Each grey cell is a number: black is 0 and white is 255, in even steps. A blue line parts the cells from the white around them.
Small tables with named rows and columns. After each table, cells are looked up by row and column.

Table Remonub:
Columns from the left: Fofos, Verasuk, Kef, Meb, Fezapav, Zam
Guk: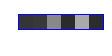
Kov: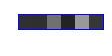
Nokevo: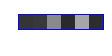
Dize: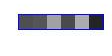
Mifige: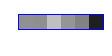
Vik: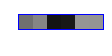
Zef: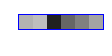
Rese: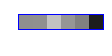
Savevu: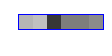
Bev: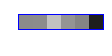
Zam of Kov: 54
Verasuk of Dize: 85
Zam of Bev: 30
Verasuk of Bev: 140
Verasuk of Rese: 144
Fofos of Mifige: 145
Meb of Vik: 24
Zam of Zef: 164
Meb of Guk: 43
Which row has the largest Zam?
Zef

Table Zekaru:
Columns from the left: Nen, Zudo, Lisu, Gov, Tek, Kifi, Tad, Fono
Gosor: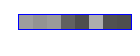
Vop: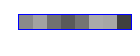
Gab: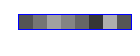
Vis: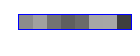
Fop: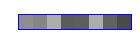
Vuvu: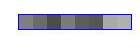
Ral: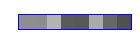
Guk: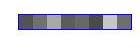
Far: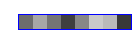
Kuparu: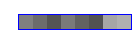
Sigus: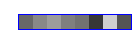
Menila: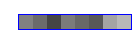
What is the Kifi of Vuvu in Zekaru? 86
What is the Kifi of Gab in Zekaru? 54
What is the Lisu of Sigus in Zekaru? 156
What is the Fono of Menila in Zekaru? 184
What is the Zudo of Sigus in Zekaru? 136
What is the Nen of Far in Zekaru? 109
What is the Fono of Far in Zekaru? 57
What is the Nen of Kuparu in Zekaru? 128
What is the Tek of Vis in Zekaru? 107
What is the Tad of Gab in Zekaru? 174
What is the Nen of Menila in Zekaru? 129
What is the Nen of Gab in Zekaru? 84
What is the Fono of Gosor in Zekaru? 78
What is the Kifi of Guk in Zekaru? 74
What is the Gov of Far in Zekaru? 63

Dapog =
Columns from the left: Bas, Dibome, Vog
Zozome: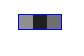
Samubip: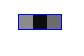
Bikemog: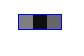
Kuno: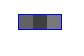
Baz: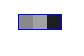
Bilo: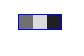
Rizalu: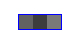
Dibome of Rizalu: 61
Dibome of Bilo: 219
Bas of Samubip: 139
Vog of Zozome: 111
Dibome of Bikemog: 15
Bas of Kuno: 98
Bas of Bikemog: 127
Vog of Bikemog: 102
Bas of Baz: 137
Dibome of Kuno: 63
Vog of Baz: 30
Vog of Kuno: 120
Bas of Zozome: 143
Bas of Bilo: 112
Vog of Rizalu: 121
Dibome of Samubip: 14
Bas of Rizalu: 98
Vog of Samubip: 108
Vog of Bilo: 32

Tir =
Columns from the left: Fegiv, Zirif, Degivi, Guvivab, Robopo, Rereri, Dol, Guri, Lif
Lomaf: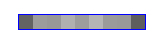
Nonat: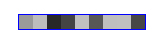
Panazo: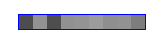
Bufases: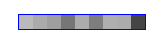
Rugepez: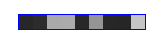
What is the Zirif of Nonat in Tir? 189
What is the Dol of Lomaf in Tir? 155
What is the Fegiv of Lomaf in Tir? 99
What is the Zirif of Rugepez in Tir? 44
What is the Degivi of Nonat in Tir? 40
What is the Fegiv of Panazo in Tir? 77
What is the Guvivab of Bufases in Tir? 118

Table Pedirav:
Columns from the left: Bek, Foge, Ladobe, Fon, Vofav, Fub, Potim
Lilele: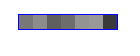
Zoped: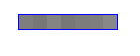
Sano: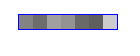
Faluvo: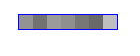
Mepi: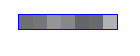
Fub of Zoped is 126
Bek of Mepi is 112
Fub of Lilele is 153
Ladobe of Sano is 160
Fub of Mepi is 106
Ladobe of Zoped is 132
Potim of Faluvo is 191
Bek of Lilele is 120
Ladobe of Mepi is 149
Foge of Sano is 109
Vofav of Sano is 105
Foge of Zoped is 119
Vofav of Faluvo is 119
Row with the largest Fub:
Lilele

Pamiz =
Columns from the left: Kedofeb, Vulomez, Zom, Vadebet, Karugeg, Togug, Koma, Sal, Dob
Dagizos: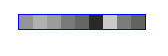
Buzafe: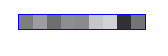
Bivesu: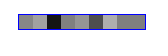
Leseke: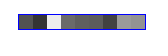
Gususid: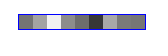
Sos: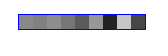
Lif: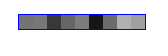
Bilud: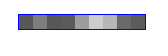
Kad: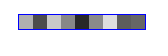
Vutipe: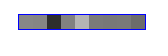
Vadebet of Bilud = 91
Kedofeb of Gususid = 116
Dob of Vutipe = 108
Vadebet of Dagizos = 122
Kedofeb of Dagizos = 149
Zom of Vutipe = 46
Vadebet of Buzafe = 142
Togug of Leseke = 92
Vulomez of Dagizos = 176
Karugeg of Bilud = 157
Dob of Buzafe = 116

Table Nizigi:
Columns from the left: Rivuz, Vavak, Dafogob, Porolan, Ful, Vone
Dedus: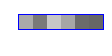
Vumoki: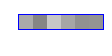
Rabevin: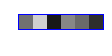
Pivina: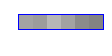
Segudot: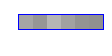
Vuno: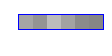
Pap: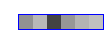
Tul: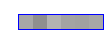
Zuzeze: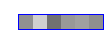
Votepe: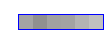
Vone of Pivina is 131
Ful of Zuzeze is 160
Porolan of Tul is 163
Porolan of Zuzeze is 152
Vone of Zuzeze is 143
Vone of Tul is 167
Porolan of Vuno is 162
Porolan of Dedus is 166
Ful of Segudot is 147
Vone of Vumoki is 147
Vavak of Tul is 143
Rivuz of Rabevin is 113
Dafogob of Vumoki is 199
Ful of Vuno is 139
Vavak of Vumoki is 133
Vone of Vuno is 134
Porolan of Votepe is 163
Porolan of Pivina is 162
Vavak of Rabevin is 208
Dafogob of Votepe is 161

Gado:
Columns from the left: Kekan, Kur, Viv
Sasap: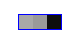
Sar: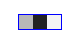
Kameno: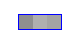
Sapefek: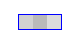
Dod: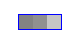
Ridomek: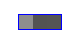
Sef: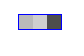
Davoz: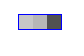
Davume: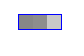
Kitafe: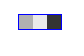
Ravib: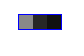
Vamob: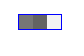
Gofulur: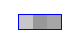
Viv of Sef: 77
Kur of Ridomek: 83
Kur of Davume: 141
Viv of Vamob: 243
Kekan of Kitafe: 177
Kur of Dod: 144
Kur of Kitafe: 234
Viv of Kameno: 164
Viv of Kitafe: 52
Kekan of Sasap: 168
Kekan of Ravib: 137
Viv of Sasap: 14
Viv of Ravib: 17
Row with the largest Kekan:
Sapefek

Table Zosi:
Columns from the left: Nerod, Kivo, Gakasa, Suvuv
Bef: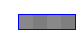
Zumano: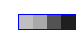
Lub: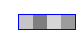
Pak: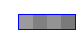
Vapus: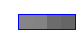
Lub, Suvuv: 156
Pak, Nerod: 155
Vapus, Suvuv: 102
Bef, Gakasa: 137
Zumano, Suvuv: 31
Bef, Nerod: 136
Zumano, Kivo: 169
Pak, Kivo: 128
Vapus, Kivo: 131

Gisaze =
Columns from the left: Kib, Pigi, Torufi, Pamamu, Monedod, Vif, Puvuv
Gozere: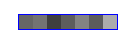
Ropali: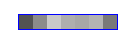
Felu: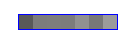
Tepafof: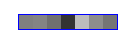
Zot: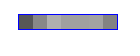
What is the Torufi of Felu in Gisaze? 125
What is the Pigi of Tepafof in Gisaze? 132
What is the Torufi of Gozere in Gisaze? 63
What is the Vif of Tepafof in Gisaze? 141
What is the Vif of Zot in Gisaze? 162
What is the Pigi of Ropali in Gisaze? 139
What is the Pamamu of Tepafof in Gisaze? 51
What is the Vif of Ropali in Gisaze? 179
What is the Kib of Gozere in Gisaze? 102
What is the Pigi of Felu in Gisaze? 124
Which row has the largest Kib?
Tepafof

